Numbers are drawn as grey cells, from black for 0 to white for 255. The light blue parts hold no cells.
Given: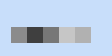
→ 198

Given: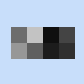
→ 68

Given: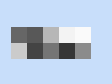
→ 243

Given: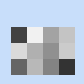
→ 196

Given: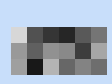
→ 38

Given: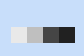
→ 33

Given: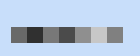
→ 75

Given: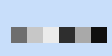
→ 46

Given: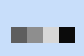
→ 11

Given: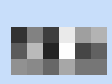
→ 234
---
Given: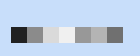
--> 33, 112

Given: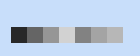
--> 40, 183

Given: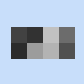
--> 66, 80

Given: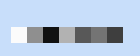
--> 251, 62

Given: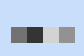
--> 114, 146

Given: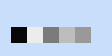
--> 8, 153
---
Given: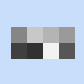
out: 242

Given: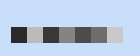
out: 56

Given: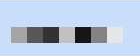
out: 50

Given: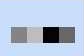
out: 4

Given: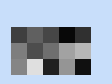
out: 32

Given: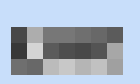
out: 187

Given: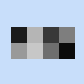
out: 110

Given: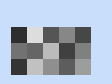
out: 143
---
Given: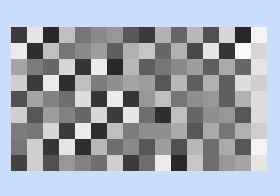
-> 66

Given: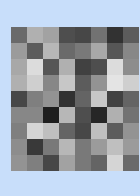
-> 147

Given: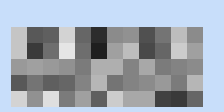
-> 211

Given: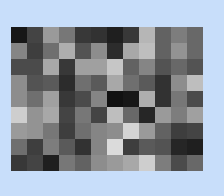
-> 56

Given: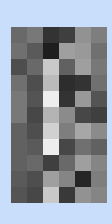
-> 84

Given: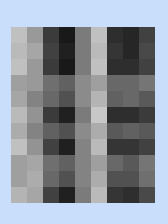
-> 180
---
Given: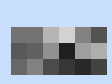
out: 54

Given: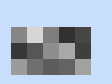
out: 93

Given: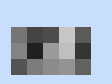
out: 139

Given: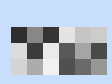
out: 80

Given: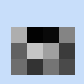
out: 51

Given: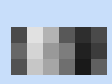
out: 111

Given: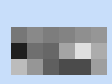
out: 75

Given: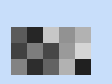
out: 99

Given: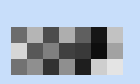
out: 30

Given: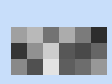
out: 94
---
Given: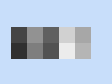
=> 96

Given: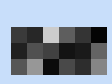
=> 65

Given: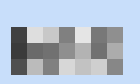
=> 113

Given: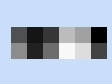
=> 54

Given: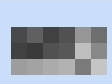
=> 81

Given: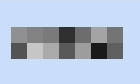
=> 122

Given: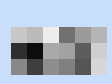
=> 169

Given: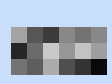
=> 201

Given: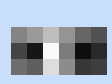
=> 249

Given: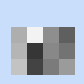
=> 136
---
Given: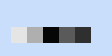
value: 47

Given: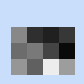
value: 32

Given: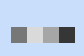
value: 119

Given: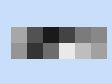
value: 52

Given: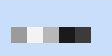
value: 59

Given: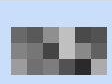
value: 68
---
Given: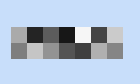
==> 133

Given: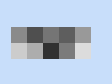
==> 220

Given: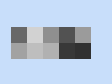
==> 49

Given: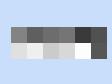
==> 87

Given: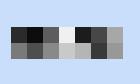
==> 152

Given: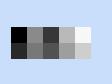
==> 206

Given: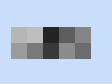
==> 108

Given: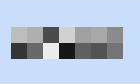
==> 116
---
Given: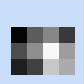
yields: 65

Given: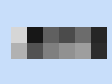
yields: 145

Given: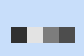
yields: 227

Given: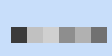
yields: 142

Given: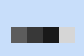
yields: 56

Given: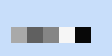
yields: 133

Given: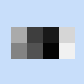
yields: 82

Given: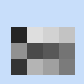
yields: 180
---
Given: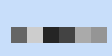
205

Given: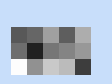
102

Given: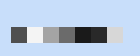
244

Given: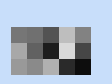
112

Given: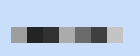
36

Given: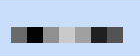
3

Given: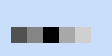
133

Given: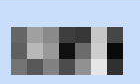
160
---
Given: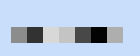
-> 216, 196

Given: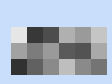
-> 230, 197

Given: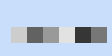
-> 226, 205

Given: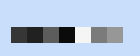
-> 245, 151

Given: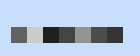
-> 204, 148

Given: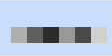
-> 208, 175

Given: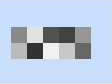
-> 241, 226

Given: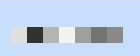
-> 242, 223

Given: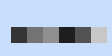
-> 199, 143
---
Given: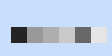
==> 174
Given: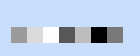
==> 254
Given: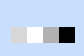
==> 177
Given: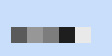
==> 125
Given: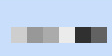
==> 171
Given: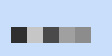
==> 74
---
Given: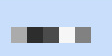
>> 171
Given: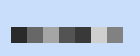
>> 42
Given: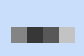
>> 132
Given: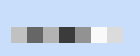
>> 193
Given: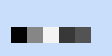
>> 3
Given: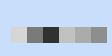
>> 214
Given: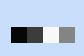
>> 7
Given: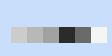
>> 204
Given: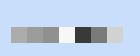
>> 172
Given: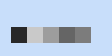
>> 40
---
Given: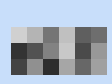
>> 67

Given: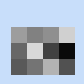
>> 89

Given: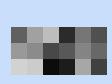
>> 210

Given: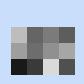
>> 25

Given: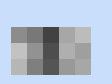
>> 182

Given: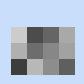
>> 61

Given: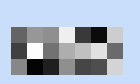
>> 135

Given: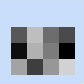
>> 163

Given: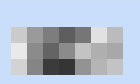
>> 211

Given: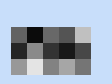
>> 152
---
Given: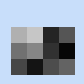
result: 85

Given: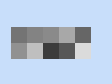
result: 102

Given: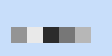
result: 183

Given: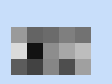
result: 114

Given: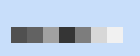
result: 241

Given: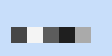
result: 170

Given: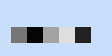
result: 34
